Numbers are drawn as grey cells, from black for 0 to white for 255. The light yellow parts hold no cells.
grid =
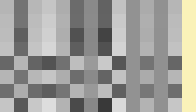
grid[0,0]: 181
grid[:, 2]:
[183, 188, 191, 196, 100, 183, 107, 200]
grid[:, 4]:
[173, 177, 174, 180, 113, 173, 117, 179]
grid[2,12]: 189
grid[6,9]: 146
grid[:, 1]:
[115, 116, 95, 105, 181, 116, 173, 89]
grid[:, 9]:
[146, 146, 146, 146, 146, 146, 146, 146]
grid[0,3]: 197
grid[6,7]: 189
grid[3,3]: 214
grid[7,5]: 74
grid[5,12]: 182
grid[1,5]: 108
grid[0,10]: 171
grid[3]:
[193, 105, 196, 214, 180, 94, 137, 81, 211, 146, 179, 145, 194]
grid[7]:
[197, 89, 200, 221, 179, 74, 136, 57, 217, 146, 179, 145, 198]
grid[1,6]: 139
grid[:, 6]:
[138, 139, 136, 137, 154, 138, 153, 136]
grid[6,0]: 110
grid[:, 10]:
[171, 175, 173, 179, 115, 171, 119, 179]

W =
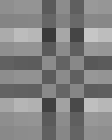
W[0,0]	143
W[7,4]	162
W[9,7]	142
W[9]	[137, 140, 141, 96, 135, 100, 144, 142]
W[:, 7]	[150, 135, 189, 150, 91, 148, 95, 183, 149, 142]
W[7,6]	191
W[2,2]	183
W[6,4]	101
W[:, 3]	[90, 102, 58, 90, 140, 92, 137, 64, 90, 96]
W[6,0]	99
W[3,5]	95
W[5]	[141, 146, 146, 92, 139, 96, 151, 148]
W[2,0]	171
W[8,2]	148
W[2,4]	167
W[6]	[99, 97, 96, 137, 101, 134, 93, 95]
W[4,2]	92
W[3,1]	148
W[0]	[143, 148, 148, 90, 140, 95, 153, 150]
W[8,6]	152
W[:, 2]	[148, 134, 183, 148, 92, 146, 96, 177, 148, 141]

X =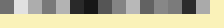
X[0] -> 111
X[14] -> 170
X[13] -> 44
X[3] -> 121
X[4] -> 179

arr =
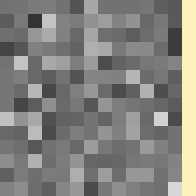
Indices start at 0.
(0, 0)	114
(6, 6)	151
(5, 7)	131
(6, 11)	78
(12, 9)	151
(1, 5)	123
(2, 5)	104
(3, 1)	85
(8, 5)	100
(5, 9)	181
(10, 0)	118
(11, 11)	119
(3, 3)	122
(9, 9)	162
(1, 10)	104
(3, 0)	68
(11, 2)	176
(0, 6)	167
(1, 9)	146
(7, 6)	86
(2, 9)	93
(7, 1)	69
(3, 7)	168
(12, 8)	109
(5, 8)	129
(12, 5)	174
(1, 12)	89
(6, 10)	177
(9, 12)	114
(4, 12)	132
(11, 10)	122
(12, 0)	97
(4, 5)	125
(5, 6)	133
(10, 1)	110
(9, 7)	148
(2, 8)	106
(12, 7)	157

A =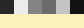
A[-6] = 39
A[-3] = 107
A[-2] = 196
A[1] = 236

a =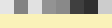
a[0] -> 229
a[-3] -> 63
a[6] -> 47

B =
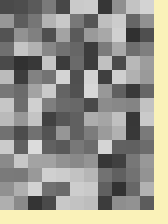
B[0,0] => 74
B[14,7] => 60
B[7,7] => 140
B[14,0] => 175
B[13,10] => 178
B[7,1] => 109
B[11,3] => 162
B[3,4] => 113
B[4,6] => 60
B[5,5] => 79
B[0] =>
[74, 77, 90, 122, 71, 202, 204, 54, 144, 195, 211]
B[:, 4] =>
[71, 200, 163, 113, 59, 212, 100, 107, 86, 150, 89, 146, 204, 106, 200]
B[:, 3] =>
[122, 179, 79, 135, 197, 115, 202, 127, 65, 83, 97, 162, 208, 113, 74]
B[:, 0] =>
[74, 151, 83, 112, 74, 187, 119, 198, 186, 113, 203, 138, 122, 145, 175]
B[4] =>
[74, 49, 56, 197, 59, 106, 60, 193, 75, 184, 157]
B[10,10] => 108
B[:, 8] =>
[144, 204, 208, 169, 75, 207, 96, 136, 192, 177, 97, 64, 96, 50, 142]
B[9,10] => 122
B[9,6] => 124
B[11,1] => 199
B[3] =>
[112, 197, 178, 135, 113, 102, 60, 123, 169, 110, 127]
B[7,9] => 132
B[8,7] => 165
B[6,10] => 103
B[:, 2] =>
[90, 118, 128, 178, 56, 130, 163, 208, 196, 113, 220, 163, 153, 211, 52]
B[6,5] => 81
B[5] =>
[187, 61, 130, 115, 212, 79, 211, 63, 207, 177, 154]
